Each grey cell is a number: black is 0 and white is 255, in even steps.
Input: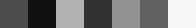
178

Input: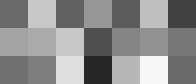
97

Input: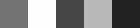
69

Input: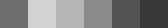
182

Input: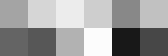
236

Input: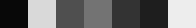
79

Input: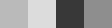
56

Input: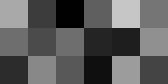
1

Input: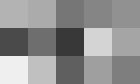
118
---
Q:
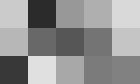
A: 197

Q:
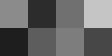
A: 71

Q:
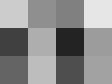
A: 156

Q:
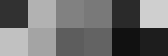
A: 29

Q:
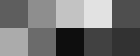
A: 50

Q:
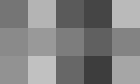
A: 131
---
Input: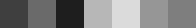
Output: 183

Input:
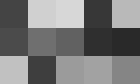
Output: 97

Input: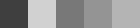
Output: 120

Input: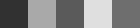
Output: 90

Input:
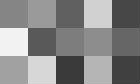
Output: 125

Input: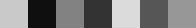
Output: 51
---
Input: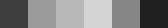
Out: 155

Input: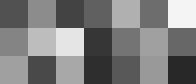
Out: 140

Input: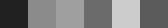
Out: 139

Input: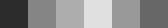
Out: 133

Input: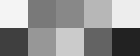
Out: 121

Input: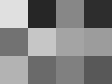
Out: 38

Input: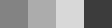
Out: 172

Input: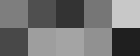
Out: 79

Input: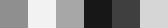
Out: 242
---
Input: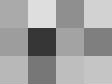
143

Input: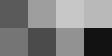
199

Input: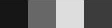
221

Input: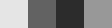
44

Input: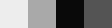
9

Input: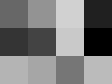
209
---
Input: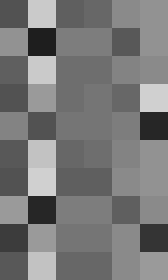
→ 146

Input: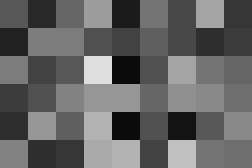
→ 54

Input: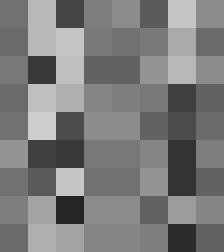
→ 140

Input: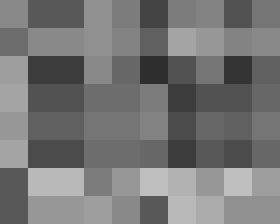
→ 117

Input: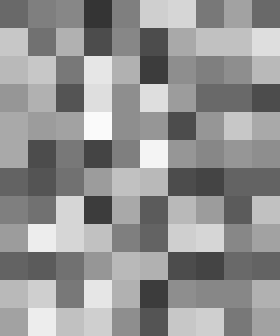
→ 105

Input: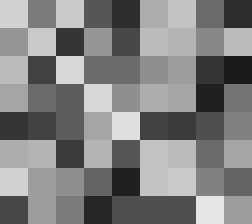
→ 46

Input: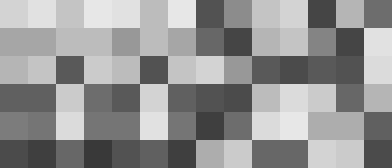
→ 109
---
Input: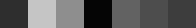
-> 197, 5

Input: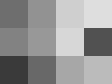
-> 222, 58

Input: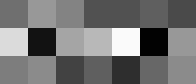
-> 250, 2

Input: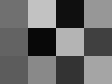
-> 194, 8

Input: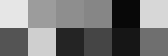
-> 230, 8

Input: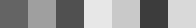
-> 231, 60
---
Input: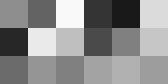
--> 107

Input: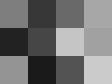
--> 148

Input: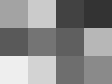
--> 238

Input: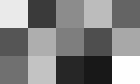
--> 112

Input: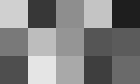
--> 78

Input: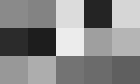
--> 152

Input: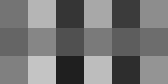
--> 128

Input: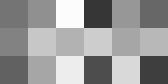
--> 97
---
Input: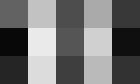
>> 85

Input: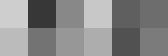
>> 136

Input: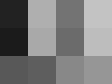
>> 107

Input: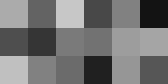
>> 122

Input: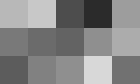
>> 99

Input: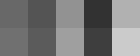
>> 146

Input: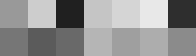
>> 32

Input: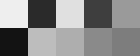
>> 224
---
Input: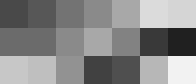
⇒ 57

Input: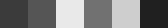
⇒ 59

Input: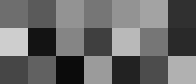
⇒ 19

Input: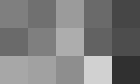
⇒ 70

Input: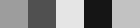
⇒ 80

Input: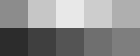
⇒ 63

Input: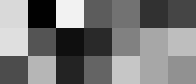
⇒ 15

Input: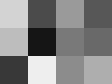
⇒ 56

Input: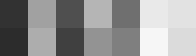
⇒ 50

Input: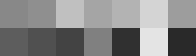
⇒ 48
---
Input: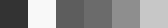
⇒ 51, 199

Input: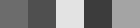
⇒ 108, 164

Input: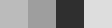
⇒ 187, 221

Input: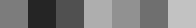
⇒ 124, 194

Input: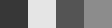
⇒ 55, 140

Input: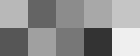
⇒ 184, 239

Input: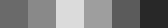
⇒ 106, 40

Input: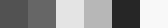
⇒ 82, 248
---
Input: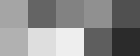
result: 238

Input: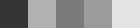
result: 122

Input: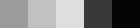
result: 221

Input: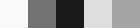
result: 26

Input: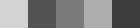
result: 122

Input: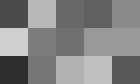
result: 177

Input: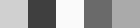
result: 250
